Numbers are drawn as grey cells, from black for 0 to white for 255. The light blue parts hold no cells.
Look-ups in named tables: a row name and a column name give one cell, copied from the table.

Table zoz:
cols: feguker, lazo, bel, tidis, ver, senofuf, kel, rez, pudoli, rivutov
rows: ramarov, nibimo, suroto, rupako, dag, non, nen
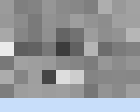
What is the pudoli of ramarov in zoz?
153
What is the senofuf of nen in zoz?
150
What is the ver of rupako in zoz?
60
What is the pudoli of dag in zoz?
140
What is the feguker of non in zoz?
172
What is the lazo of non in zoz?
133
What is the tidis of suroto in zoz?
144
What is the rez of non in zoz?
135
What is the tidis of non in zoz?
69
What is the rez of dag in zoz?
151
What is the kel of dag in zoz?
124
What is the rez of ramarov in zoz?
174
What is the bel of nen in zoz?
160
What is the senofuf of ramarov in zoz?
135

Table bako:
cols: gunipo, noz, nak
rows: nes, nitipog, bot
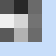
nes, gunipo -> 82
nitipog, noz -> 213
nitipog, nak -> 115
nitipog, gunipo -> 239
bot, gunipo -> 89
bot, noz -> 178
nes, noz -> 40
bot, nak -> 107
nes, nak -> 106
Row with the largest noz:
nitipog

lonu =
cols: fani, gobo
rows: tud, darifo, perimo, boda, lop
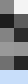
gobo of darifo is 92
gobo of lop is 38
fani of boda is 153
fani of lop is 112
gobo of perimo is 43
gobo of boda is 150
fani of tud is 135
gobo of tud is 244
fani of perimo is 131
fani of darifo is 29
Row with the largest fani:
boda

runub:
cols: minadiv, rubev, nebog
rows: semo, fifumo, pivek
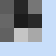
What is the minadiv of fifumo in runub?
103
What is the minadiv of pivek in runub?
97
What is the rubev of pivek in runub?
197
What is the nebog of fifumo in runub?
41
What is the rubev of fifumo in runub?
28
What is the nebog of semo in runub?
118
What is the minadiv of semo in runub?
92
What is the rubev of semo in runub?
39
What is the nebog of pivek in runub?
168

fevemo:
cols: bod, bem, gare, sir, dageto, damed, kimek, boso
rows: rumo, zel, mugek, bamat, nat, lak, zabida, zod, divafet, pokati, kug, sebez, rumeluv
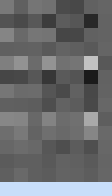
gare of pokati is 99
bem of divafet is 133
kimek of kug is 79
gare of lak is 87
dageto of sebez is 98
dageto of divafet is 108
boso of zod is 103
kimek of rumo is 97
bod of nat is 127
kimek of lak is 27
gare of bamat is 98
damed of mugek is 71
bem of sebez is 95

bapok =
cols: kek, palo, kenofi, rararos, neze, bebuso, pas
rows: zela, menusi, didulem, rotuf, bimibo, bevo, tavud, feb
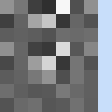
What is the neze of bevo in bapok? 79
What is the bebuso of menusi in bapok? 102
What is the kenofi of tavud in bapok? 87
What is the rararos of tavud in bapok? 89
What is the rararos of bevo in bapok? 147
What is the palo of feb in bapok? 105
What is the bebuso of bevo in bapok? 117
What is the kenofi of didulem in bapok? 93
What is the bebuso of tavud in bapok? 105
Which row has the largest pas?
zela

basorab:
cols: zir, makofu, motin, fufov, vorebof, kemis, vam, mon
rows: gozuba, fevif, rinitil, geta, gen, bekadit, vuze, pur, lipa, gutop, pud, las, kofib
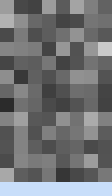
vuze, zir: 102
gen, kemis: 83
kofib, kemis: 72
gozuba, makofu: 72
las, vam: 156
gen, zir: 69
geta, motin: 124
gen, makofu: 97
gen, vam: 115
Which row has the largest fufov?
gozuba

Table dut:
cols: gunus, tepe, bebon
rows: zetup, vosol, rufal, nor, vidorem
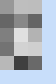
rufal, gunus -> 127
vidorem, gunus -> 184
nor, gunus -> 115
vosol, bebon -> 101
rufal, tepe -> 224
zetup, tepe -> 190
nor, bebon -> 207
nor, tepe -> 210
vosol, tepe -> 136
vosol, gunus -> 102
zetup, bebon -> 189
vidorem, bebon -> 105
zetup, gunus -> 152
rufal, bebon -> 179
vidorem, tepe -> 63

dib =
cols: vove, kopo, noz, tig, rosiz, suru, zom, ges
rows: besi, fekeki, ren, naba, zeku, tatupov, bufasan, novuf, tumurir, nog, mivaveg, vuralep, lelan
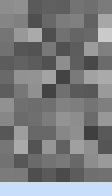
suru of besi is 115
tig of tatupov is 163
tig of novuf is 112
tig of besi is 96
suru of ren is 101
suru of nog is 143
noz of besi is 90
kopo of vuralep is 87
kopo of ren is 152
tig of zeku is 81
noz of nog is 104
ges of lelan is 113
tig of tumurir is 124
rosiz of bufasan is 112
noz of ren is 170
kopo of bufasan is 119
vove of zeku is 92
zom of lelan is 111
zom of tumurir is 107
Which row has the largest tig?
tatupov

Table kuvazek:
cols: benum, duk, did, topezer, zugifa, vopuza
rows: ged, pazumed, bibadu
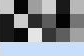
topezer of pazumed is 92
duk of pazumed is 204
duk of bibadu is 7
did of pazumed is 41
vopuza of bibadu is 162
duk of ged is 6

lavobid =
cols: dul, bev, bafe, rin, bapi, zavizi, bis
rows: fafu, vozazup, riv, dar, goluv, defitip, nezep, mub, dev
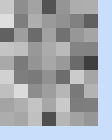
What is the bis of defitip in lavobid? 165
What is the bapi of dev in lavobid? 182
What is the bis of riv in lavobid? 165
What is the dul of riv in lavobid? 97
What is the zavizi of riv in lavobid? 151
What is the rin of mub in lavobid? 167
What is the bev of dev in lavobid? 167
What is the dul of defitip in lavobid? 209
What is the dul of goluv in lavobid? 169
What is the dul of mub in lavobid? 164
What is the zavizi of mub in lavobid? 125
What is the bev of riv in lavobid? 158
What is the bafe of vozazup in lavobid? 174
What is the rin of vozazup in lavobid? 154

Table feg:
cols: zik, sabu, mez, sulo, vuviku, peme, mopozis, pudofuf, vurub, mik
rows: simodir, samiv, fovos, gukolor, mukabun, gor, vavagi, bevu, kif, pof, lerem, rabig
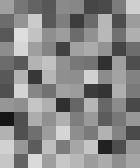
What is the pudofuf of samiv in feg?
183
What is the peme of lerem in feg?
166
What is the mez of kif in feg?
173
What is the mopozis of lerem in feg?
197
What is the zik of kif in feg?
22
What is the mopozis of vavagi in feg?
60
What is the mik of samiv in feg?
156
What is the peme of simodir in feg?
135
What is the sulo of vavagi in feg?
113
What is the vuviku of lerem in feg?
123
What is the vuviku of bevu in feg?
48
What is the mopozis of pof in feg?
122
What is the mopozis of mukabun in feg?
115
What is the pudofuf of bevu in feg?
103
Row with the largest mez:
rabig

